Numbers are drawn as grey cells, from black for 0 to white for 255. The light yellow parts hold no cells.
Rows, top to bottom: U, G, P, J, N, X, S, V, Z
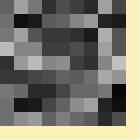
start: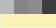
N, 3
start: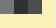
U, 3

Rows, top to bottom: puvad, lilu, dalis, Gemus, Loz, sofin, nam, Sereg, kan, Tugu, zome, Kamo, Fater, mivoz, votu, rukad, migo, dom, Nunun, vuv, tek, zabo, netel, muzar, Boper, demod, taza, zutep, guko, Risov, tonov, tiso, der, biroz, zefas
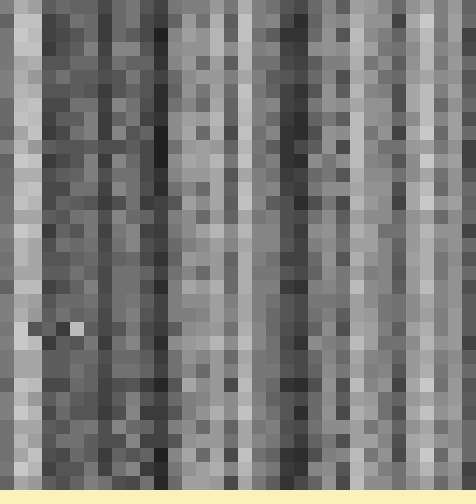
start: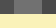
Fater, 8
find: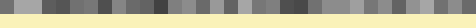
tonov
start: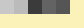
migo, 2
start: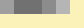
Boper, 27
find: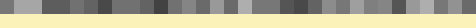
vuv
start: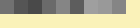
puvad, 20
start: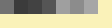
votu, 10

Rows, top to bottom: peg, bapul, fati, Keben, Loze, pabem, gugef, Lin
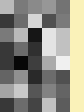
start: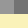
peg, 4
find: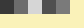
bapul
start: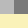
peg, 1
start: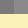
peg, 2
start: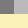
fati, 1
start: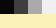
Loze, 2

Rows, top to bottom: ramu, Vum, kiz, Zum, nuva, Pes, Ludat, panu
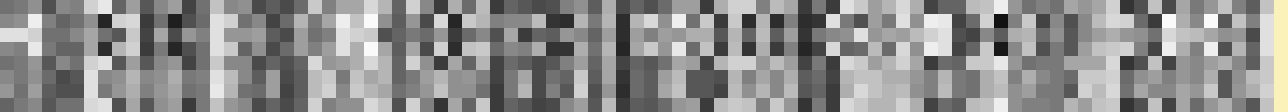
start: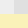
Zum, 67
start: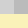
Ludat, 78

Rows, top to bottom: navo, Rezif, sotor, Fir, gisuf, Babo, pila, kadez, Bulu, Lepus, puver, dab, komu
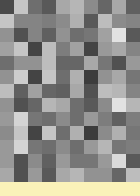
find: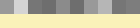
puver
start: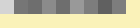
Bulu, 2
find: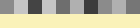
Lepus
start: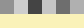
Babo, 1
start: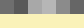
navo, 3
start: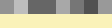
gisuf, 3
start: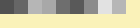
kadez, 2

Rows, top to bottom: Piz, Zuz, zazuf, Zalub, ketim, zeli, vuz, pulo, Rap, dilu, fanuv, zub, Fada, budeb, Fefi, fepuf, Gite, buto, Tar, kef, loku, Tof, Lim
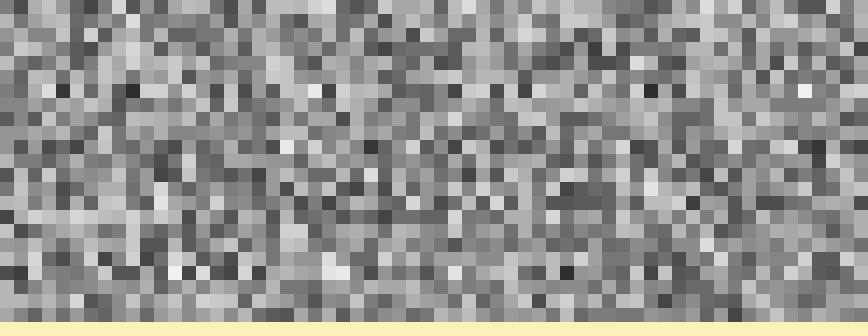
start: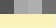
Zuz, 22
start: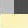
Zalub, 44

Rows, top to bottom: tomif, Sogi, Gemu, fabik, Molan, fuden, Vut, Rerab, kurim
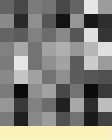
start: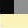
Vut, 2
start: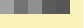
fuden, 3
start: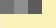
fuden, 4
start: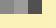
kurim, 3
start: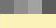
Molan, 3

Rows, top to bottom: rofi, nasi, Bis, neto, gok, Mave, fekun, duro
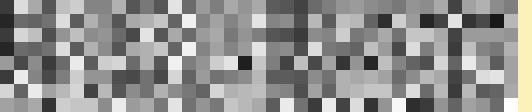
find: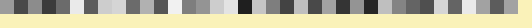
gok
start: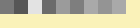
rofi, 11
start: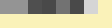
Mave, 7
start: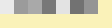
duro, 9
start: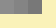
rofi, 27
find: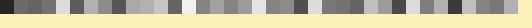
neto

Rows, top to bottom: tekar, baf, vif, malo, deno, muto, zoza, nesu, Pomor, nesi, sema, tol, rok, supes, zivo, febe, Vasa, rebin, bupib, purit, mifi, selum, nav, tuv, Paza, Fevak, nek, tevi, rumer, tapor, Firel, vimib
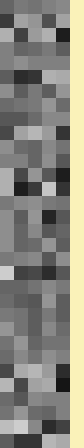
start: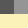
selum, 3
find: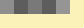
zoza
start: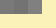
tekar, 2
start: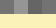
Paza, 1

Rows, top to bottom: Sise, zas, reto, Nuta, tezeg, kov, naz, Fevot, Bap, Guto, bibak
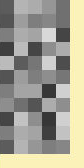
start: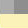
Fevot, 4
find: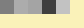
Guto
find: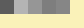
bibak
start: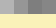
bibak, 2
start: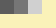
tezeg, 2

